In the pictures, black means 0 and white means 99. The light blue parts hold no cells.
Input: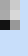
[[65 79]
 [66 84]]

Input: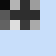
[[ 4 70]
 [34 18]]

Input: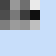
[[26 59]
 [30 47]]

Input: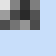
[[88 51]
 [61 27]]

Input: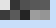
[[88 20]
 [23 35]]

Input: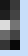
[[ 8 22]
 [12 26]]
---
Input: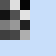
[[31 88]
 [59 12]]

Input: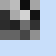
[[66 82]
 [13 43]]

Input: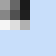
[[31 12]
 [86 69]]

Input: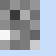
[[22 67]
 [43 45]]

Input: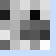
[[73 69]
 [69 46]]

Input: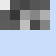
[[21 60]
 [35 74]]

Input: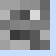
[[41 29]
 [50 52]]

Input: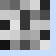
[[76 21]
 [87 20]]
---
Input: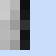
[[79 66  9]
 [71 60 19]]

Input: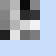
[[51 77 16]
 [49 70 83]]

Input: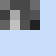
[[24 66 29]
 [38 75 31]]

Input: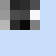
[[59 29 26]
 [71 16  4]]

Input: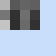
[[46 19 43]
 [76 18 41]]

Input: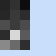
[[15 22 17]
 [30 23 29]]

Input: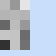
[[70 71 70]
 [40 73 59]]

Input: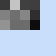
[[50 43 52]
 [57 42 42]]
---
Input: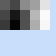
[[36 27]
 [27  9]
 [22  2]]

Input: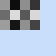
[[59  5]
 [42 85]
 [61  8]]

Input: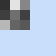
[[19 88]
 [24 43]
 [71 39]]

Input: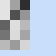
[[88 63]
 [88 31]
 [38 86]]

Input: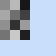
[[54 72]
 [65 43]
 [56 19]]

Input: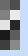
[[41 30]
 [50 91]
 [88 15]]

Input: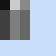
[[ 7 79]
 [25 49]
 [25 49]]

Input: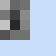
[[69 40]
 [46 25]
 [76 15]]

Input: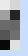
[[91 83]
 [62 14]
 [41 40]]
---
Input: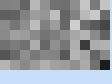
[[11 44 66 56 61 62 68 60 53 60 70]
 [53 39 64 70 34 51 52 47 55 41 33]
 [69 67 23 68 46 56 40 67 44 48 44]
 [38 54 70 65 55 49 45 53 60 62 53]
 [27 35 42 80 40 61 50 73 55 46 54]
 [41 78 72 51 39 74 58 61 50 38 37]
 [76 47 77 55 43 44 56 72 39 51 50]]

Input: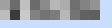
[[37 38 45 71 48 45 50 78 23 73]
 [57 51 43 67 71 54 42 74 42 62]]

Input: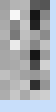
[[80 77 66 77 67]
 [58 18 77 72 65]
 [66 59 63 69 74]
 [81 28 70 66 65]
 [60  8 59 67 65]
 [75 52 71 91 63]
 [54 64 74 47 69]
 [65 13 77 52 66]
 [52  8 68 96 64]
 [33 35 71 70 62]]

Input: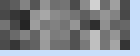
[[20 64 46 74 47 32 43 44 60 38 34 21 29]
 [34 58 45 74 54 32 50 48 61 39 51 41 31]
 [40 38 56 18 29 58 45 50 47 61 14 27 45]
 [28 51 58 47 37 45 51 54 65 58 17 21 28]
 [29 62 42 81 54 29 45 43 57 33 51 36 31]]

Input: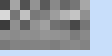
[[51 53 52 49 51 51 50 51 47]
 [53 48 56 57 58 55 56 54 56]
 [46 28 41 44 62 57 36 56 23]
 [56 76 70 61 50 47 75 46 84]
 [65 46 40 53 35 57 32 64 27]]

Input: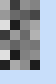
[[11 55 66 13]
 [55 50 10 87]
 [46 48 39 52]
 [69 41 60 22]
 [64 53 11 86]
 [27 36 41 59]
 [51 56 23 70]]
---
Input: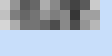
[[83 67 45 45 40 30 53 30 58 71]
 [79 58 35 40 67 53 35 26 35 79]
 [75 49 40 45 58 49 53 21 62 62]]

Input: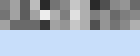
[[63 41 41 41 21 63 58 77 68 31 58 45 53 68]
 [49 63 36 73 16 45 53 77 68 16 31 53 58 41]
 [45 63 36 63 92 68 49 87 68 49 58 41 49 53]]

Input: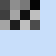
[[64 11 74 29]
 [29 55 47  2]
 [24 64  6 74]]

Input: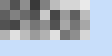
[[69 87 73 60 69 87 46 55 83]
 [50 32 55 22 50 73 83 83 91]
 [37 50 41 32 78 27 60 37 73]
 [32 27 60 46 55 32 65 46 65]]

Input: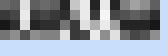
[[45 55 32 55 50 50 87 22 27 91 55 87 41 27 32 55]
 [41 37 87 37 41 37 14 77 91 14 91 14 50 63 55 37]
 [22 27 91 22 27 22 18 55 91 22 95 27 32 37 32 18]
 [ 9 18 87 14 18 18 45 22 87 68 91 63 14 14 14  9]]

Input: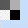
[[94  1]
 [34 68]]
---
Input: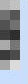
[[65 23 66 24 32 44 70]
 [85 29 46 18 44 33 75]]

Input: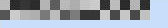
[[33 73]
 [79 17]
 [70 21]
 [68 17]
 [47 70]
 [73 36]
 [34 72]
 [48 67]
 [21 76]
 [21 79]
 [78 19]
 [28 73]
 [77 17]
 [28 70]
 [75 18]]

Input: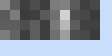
[[48 36 35 54]
 [38 36 48 36]
 [24 30 23 24]
 [36 36 24 30]
 [24 24 35 24]
 [43 47 43 48]
 [61 71 81 50]
 [30 36 30 35]
 [28 25 28 25]
 [23 25 23 28]]

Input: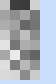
[[84 86 65 88 78 67 63 77]
 [83 49 91 46 56 63 55 24]
 [54 72 47 67 74 40 64 23]
 [79 57 39 64 54 45 46 81]]

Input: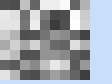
[[88 39 82 66 80 89 90 31]
 [71 35 73 81 70 89 87 30]
 [33 61 32 65 31 46 43 75]
 [30 53 32 82 32 92 88 39]
 [51 75 57 57 45 41 48 92]
 [62 90 57 41 58 23 28 92]
 [53 81 53 39 54 31 30 97]
 [39 35 37 86 40 99 97 39]
 [24 59 31 69 26 81 79 69]]

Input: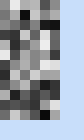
[[42 27 68 33 17 26 90 70 24 54 46 55]
 [78 32 13 54 77 54 30 18 20 44 67 91]
 [54 27 37 71 46 68 66 40 78 28  5 68]
 [32 20 22 33 80 52 52 61 38 50 77 71]
 [ 4 60 34 11 63 90 61 92 86 10 52 32]
 [64 87 22 20 64 86 23 39 40  7 67 54]]
